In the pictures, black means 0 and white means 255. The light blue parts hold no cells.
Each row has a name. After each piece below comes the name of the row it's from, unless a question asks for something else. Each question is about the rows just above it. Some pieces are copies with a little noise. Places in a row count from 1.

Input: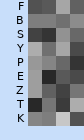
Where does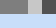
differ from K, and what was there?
1, 133
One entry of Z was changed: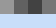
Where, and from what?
1, 158
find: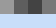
Z

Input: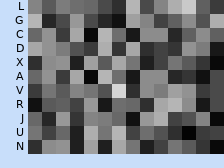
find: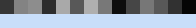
X
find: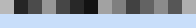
G

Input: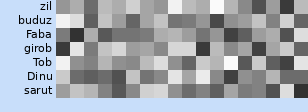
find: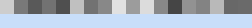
Dinu
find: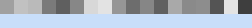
sarut
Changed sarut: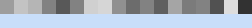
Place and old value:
6, 137
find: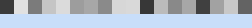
girob

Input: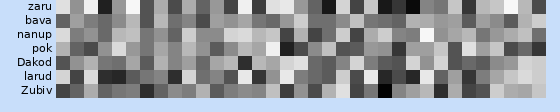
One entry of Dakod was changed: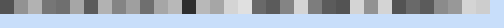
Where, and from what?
11, 105
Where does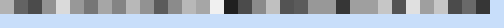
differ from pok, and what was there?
24, 146
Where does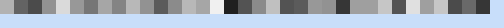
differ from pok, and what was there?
18, 75
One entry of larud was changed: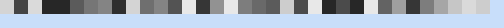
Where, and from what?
4, 46

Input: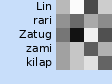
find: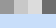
kilap
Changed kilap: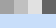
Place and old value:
2, 198
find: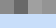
rari
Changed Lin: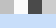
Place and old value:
1, 185

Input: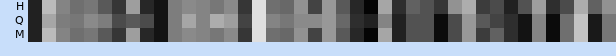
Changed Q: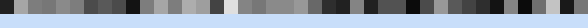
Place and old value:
13, 132
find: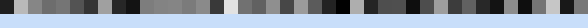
M
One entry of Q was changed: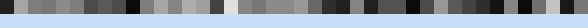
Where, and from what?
10, 19
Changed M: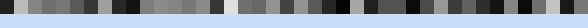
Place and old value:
22, 152

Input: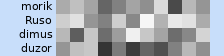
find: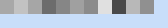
morik
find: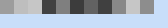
duzor
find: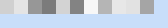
Ruso
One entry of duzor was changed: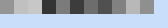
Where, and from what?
7, 101

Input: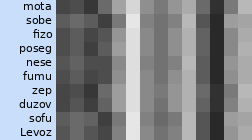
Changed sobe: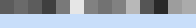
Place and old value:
14, 164
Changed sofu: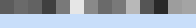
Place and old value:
7, 129
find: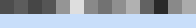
fizo
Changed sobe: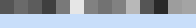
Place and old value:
1, 92
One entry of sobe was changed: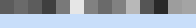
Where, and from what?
8, 114
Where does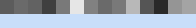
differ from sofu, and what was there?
13, 157
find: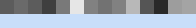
sobe

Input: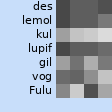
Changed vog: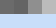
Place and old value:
4, 195
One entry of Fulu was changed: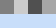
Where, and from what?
1, 135
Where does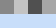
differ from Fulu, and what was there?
2, 203
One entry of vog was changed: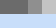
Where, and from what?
2, 100
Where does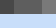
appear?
lemol

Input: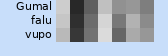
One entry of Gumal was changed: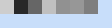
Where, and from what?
3, 95
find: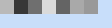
vupo
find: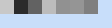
Gumal
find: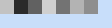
falu

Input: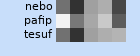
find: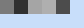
nebo
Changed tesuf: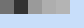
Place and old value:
3, 160
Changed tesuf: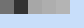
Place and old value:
3, 160
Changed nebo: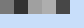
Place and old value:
1, 113
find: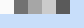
pafip

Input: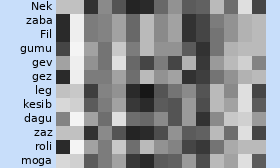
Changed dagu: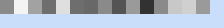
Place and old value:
1, 131
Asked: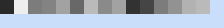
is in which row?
zaba
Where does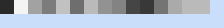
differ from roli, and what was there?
5, 200
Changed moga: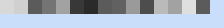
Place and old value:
4, 124
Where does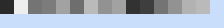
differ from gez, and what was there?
3, 124
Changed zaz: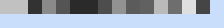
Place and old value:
6, 36
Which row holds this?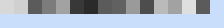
moga

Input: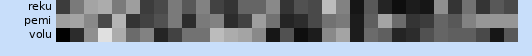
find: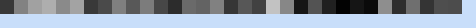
reku
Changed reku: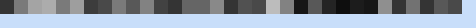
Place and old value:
1, 60
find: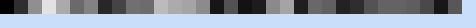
volu
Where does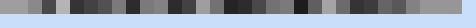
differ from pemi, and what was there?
2, 164
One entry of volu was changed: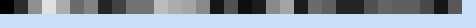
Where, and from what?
26, 44
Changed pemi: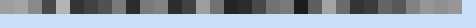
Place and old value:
32, 150
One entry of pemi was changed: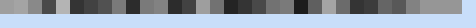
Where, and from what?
18, 44

